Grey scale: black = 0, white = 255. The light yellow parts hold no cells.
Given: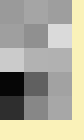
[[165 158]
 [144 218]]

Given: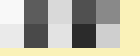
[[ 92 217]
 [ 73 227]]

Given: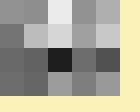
[[142 234]
 [187 213]]

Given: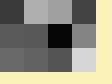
[[176 160]
 [ 88   6]]

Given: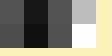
[[24 82]
 [17 80]]

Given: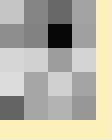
[[132 104]
 [129   7]]

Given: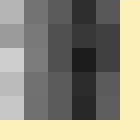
[[115  90]
 [121  80]]

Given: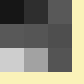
[[46 88]
 [85 78]]
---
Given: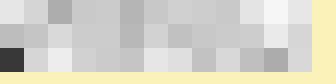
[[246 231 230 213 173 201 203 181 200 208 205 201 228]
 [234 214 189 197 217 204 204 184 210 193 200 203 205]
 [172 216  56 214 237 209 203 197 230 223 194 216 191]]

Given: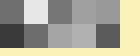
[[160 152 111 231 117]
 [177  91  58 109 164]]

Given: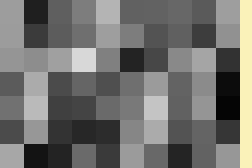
[[ 90 158 157  31  95 125 180  97  98 103]
 [ 61 145 156  59  92 111 158 125  83  96]
 [165  50 149 141 160 216 128  35  71 137]
 [139  12  91 171  75 101  79 111 155  99]
 [149   5 113 186  64  68 106 121 196  97]
 [100  54  75 151  51  39  44 134 171  83]
 [ 98 151 167  19  35 106  58 155 104  36]]

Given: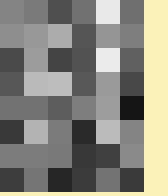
[[233 111 132 122  79 113]
 [149 126 142 152 172  85]
 [235  96  74 156  68  82]
 [154  72  87 186 189  88]
 [157  21 114 114  93 126]
 [187 132  57 179 123  42]
 [ 64 138 124 124 121  56]
 [115  58  61 117  38  59]]

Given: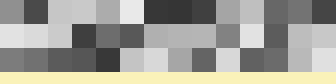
[[115  69 144  74 198 201 172 233  55  53  64 165 191 103]
 [189 200 226 218 203  63 109  88 176 180 181 130 226  92]
 [185 224 124 113  91  86  56 196 216 166 100 216  97 107]]

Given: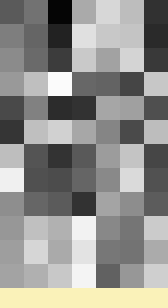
[[189  49  90 114   5 170 215]
 [196  42 126 101  34 224 200]
 [212  57 139 106  60 201 162]
 [ 69 199 153 191 251 103  99]
 [160  79  73 129  44  50 166]
 [ 74 189  53 191 209 167 133]
 [196  70 190  84  51  89 156]
 [218  81 240  80  76 101 137]
 [141  92 142 102  91  50 164]
 [117 203 151 192 177 242 136]
 [115 171 158 214 170 227 119]
 [151 207 163 176 200 244  97]]

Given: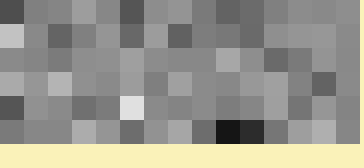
[[137 142  78 128 133 157 135  85 141 148 122  99 107 128 140]
 [151 138 194 137 100 128 149 104 156  97 125 120 106 143 149]
 [148 137 138 133 123 142 144 159 140 136 136 167 142 106 122]
 [ 99 138 170 150 180 144 138 156 127 160 139 136 152 160 130]
 [150 132  85 145 138 112 123 224 138 132 139 125 134 159 117]
 [175 134 122 135 135 172 149 109 146 166 109  21  44 118 158]]

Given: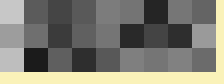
[[118 100 199  91  69  89 124 116  37]
 [ 46 154 157 111  59  96 117  41  68]
 [129 107 190  27  95  46  88 127 117]]
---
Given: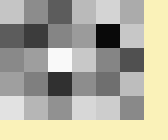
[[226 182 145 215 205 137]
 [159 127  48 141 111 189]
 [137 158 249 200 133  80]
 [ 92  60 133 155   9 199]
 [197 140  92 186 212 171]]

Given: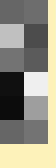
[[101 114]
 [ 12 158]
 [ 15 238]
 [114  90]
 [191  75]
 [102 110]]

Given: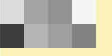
[[ 61 181 159 130]
 [220 164 146 245]]

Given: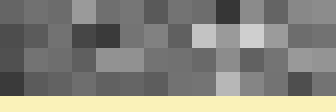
[[ 58  91  98 110  97 101  93 114 116 183 133 115  78 115]
 [ 80 115 110  95 146 145 115 113 105 140  97 116 153 148]
 [ 77  91 114  70  58 116 129  96 195 154 207 155 109 114]
 [101 113 108 154 111 118  89 115 109  54 139 100 136 140]]

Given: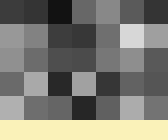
[[176 110 101  38  96 172 115]
 [106 169  40 161  54  98  85]
 [144 108  78  75 119 142  89]
 [152 130  61  55 111 215 159]
 [ 60  52  18 103 136  90  52]]

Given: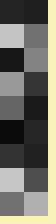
[[113 175]
 [199  77]
 [ 51  33]
 [ 11  39]
 [100  25]
 [153  54]
 [ 24 131]
 [195 112]
 [ 36  30]]

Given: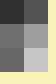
[[104 198]
 [110 158]
 [ 49  84]]

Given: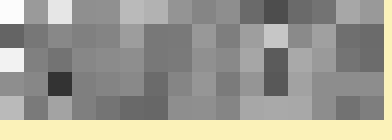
[[186 122 163 127 116 105 103 142 143 133 167 169 168 141 114 126]
 [142 135  51 127 132 137 107 133 150 123 149  88 162 141 141 141]
 [242 128 115 135 139 142 120 122 144 137 166  91 169 154 116 108]
 [100 119 136 128 132 157 120 121 152 126 158 198 138 160 111 107]
 [252 154 230 143 144 186 178 148 133 142 106  77 106 115 167 153]]
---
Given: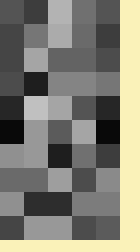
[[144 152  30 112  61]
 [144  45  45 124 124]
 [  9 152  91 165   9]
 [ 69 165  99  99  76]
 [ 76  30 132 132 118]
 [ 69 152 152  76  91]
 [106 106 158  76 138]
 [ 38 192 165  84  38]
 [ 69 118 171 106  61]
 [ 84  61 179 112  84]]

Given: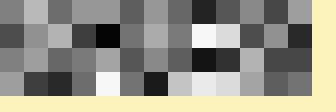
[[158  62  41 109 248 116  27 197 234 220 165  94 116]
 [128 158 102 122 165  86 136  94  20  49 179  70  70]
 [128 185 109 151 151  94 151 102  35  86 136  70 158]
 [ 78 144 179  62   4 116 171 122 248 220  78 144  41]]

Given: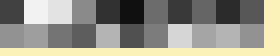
[[146 158 116  93 180  80 124 214 165 180 146]
 [ 65 242 227 138  49  16 108  57 101  43  87]]

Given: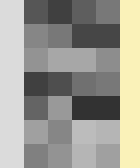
[[219  86  64  94 120]
 [219  64  78 112 120]
 [219 134 120  70  70]
 [219 160 134 188 181]
 [219 128 147 181 160]
 [219 100 153  50  50]
 [219 147 167 167 141]]

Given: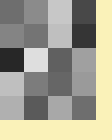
[[ 39 222  96 160]
 [191 124 102 154]
 [176  90 168 110]
 [132 116 191  53]
 [110 139 199  72]]

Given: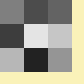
[[127  76  99]
 [183  34 149]
 [ 61 228 198]]

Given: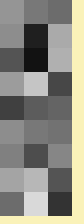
[[108 217  51]
 [156 197  71]
 [164 183  84]
 [ 64  92 100]
 [149 120 108]
 [141 120 114]
 [128  77 134]
 [141  31 170]
 [ 84  18 176]]
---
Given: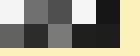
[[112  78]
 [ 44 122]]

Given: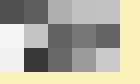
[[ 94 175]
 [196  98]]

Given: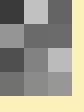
[[192  99]
 [105 107]]

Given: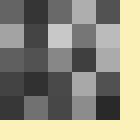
[[ 53 105]
 [ 68 200]]

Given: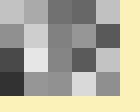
[[170 113]
 [206 129]]

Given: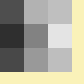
[[178 191]
 [130 228]]

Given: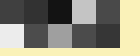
[[ 50  19]
 [ 76 159]]

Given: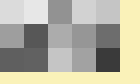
[[231 146]
 [ 87 172]]

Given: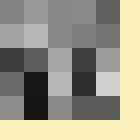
[[155 136]
 [183 135]]
